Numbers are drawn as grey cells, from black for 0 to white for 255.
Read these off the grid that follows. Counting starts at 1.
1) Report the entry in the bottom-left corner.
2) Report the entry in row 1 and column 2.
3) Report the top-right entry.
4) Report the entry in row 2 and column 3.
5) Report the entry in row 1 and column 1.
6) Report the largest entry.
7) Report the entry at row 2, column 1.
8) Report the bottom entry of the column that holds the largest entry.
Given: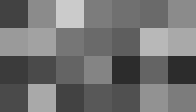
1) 74
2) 139
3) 139
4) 118
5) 66
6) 203
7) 154
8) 66

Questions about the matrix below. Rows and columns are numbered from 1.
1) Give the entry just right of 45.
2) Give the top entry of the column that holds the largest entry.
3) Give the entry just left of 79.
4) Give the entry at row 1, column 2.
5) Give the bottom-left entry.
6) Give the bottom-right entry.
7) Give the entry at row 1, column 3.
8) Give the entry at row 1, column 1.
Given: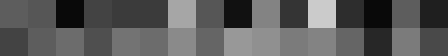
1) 9
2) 203
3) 108
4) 86
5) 67
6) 73
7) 9
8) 93

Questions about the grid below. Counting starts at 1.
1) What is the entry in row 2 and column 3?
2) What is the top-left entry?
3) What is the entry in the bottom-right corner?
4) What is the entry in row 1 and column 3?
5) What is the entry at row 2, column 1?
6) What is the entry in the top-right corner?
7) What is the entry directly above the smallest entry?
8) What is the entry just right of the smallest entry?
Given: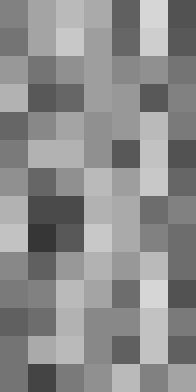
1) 200
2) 129
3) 164
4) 186
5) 116
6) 82
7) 74
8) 88

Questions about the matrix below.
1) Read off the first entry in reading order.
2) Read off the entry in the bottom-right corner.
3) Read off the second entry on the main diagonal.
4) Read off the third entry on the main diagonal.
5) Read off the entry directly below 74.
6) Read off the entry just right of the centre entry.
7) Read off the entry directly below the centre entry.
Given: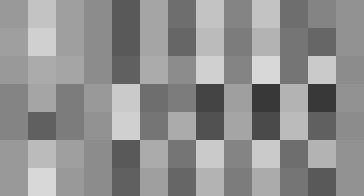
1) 153
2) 146
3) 208
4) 165
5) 202
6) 68
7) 171

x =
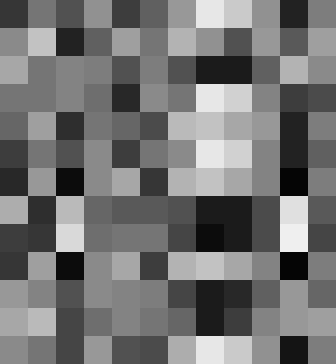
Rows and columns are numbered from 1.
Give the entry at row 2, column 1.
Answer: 138
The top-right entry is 125
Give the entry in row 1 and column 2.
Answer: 117
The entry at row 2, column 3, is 34
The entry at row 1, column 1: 54
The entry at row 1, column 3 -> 81
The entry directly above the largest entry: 224
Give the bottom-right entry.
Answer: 125
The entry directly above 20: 152
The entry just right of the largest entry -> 69
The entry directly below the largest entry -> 5
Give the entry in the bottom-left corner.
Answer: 138
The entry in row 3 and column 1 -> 167
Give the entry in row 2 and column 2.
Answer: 194
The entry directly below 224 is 239
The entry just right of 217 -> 110

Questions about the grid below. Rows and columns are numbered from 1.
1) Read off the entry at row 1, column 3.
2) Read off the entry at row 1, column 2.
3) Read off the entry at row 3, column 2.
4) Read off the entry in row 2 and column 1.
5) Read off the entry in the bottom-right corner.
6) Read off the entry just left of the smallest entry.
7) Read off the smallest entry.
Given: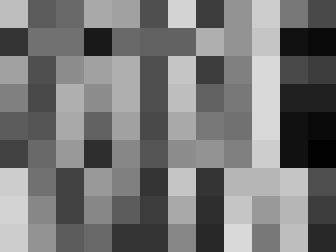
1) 105
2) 92
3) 79
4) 52
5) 40
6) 17
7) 2
